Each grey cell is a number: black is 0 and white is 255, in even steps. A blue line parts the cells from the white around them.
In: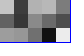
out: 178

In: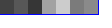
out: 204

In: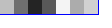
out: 244

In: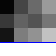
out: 69

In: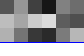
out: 22

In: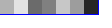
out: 199
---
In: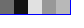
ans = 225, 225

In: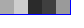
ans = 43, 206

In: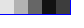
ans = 102, 228

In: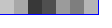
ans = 79, 197

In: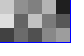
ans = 194, 222

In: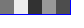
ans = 50, 237

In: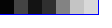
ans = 47, 216
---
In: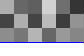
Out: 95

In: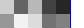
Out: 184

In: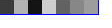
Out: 20

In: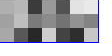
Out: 59

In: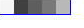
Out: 94

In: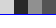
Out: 144

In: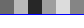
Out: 39

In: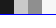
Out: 143

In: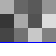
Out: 89

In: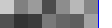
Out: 155
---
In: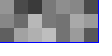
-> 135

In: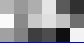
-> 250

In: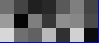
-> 155

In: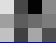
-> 159

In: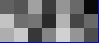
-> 195

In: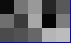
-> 111

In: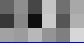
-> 55
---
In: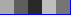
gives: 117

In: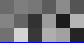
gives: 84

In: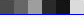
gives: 219

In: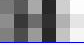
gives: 252

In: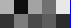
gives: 232

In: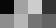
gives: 51

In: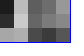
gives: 152

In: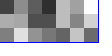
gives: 253

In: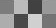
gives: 152
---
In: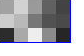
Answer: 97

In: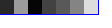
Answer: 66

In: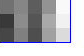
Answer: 147

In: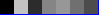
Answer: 133

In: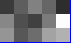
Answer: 102

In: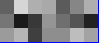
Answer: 169

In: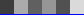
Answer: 150
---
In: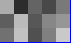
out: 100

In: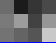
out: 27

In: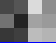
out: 85

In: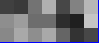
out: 71

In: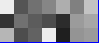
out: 174

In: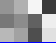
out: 176

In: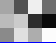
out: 81
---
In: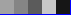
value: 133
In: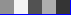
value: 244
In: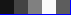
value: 67
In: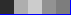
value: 174
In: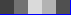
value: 114
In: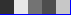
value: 232
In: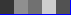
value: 143
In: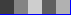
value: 132
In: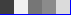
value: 241
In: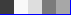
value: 249
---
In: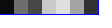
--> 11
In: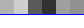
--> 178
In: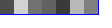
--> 77
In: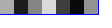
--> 173
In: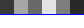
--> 56
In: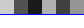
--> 205
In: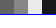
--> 98
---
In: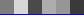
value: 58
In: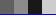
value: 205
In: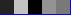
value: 121
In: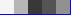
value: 145
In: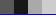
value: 205
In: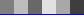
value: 62
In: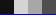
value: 79
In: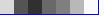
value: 251
